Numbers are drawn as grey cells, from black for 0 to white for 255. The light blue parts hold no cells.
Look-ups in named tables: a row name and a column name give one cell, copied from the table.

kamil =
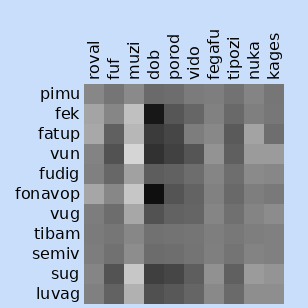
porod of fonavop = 84
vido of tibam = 117
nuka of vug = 132
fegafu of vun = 147
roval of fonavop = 166
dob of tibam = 113
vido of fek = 102
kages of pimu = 118
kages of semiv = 128
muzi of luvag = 177
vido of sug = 94
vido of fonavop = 99
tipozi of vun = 95
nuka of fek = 127
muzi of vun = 213
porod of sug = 70
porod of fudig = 97
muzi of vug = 167
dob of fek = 23
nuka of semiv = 131
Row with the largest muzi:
vun

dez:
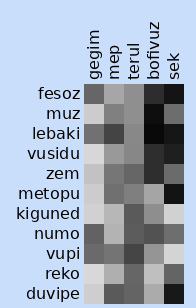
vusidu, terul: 135
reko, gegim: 216
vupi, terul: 69
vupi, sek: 212
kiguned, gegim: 209
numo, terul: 92
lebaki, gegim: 113
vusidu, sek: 31
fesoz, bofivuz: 45
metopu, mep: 112
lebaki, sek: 22
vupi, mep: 116

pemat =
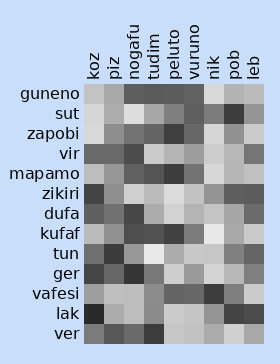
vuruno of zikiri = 194
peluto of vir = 180
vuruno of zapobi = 103
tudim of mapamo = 84
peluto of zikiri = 219
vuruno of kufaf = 124
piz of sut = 173
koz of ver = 123
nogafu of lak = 189
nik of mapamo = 215
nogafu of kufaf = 78
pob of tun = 128
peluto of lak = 203
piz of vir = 105
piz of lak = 172
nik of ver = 172
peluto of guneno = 92
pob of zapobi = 145
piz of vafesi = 191
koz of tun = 111

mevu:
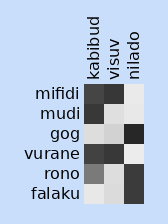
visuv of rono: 221
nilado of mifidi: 234
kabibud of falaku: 232
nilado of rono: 59
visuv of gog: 210
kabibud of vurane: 66
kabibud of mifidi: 69
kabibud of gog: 221
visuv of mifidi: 55
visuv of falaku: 219
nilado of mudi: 232
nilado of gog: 39
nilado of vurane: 236
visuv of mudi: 223
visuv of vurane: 56
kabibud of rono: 122
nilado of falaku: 59
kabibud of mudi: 56

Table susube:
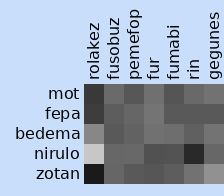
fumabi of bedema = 110
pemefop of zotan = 89
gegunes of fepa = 89
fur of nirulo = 81
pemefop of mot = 87
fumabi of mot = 85
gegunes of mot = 114

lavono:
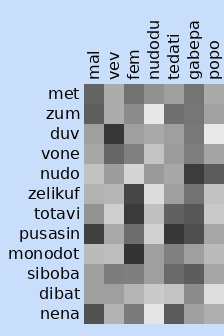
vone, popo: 164
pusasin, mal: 64
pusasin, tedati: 55
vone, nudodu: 195
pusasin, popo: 167
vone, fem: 128
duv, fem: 159
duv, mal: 159
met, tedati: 159
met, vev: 172
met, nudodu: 144
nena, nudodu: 229
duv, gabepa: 121
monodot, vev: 189
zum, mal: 94

